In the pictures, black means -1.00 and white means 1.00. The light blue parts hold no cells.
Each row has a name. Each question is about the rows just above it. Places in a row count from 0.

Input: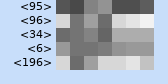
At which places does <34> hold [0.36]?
4 5 6
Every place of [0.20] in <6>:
0 5 6
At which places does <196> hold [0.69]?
0 3 4
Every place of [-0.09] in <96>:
1
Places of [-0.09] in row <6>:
1 2

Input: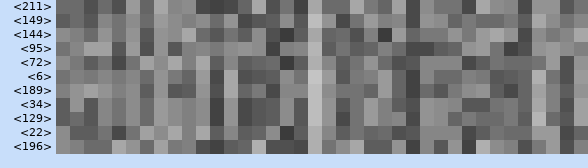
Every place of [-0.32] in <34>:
2 14 17 20 29 30
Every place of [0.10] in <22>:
0 7 15
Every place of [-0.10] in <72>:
3 5 21 31 34

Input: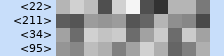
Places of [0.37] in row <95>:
3 7 10
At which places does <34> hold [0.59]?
4 7 9
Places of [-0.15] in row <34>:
1 5 8
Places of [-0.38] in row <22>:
3 6
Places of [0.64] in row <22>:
1 4

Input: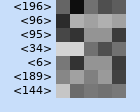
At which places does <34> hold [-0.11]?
2 4
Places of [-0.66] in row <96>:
0

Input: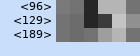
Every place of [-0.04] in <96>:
0
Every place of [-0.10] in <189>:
0 2 5
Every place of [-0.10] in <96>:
1 5
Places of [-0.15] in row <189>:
1

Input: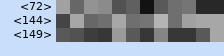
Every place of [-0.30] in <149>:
0 5 10
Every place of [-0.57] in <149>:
3 6 8 9
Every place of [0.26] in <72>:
0
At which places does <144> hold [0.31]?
1 4 10 11

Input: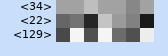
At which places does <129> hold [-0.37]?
2 5
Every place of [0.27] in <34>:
0 1 3 4 6
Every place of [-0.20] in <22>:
0
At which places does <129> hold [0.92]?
1 3

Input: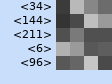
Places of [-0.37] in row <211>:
0 2 3
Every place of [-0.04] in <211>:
1
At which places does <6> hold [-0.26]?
3

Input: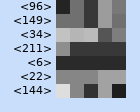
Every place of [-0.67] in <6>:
0 1 2 3 4
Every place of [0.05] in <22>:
0 1 2
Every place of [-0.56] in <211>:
1 2 3 4
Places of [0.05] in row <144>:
1
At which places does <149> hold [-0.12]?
0 1 4
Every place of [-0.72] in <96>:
0
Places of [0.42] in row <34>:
1

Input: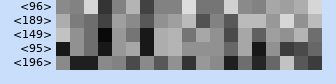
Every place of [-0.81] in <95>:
0 3 6 14
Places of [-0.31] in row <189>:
6 12
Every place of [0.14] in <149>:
1 11 16
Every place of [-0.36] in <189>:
10
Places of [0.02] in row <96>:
1 4 7 8 14

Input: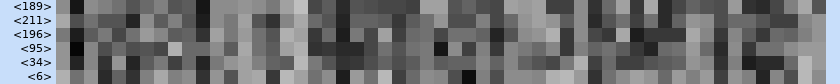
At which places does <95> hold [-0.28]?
12 15 40
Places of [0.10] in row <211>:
6 11 37 46
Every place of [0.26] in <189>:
16 26 27 32 34 40
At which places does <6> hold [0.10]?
9 19 26 32 33 40 54
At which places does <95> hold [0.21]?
45 53 54
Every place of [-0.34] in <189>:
5 8 21 28 46 54
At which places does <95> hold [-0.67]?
20 21 47

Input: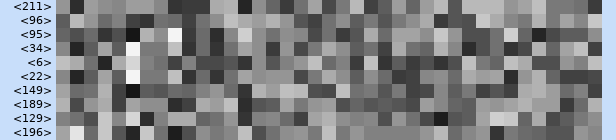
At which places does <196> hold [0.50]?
13 19
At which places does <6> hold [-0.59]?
13 23 27
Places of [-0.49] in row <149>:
4 25 30 32 38
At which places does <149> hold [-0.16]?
1 8 12 36
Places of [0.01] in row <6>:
6 9 16 20 37

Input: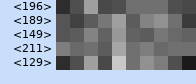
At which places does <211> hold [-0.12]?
2 5 8 9
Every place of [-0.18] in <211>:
1 7
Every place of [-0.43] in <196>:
3 9
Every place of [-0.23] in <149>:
3 5 9

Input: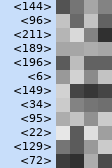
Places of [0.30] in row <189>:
0 1 3
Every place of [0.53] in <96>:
0 2
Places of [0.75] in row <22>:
2

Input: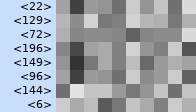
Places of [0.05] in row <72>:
1 4 6
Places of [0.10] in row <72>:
2 3 7 8
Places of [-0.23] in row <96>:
9
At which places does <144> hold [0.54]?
2 3 7 9
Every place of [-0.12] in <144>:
0 8
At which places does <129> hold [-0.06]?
3 8

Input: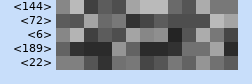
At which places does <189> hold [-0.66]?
2 3 6 7 12
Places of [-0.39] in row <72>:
8 9 10
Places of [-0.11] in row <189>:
9 10
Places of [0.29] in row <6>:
5
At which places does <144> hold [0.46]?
1 6 7

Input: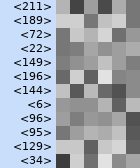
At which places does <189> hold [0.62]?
0 1 4
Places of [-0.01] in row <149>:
0 5
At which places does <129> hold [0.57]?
0 1 3

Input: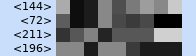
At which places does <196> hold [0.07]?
0 1 3 4
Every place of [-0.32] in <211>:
1 4 5 6
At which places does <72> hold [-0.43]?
4 6

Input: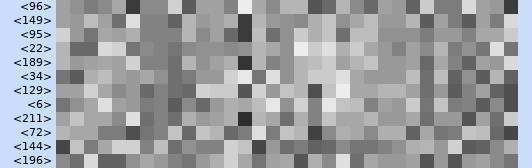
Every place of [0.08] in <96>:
3 6 7 15 21
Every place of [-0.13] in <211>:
6 8 16 26 31

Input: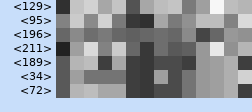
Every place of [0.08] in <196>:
1 9
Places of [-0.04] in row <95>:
4 8
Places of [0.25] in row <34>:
1 7 11
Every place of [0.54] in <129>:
1 4 8
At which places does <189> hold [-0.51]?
3 5 9 13
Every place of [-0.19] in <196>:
0 4 6 8 11

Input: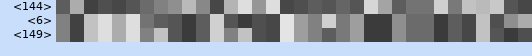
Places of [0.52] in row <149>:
2 7 13 30
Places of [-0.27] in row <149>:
10 19 28

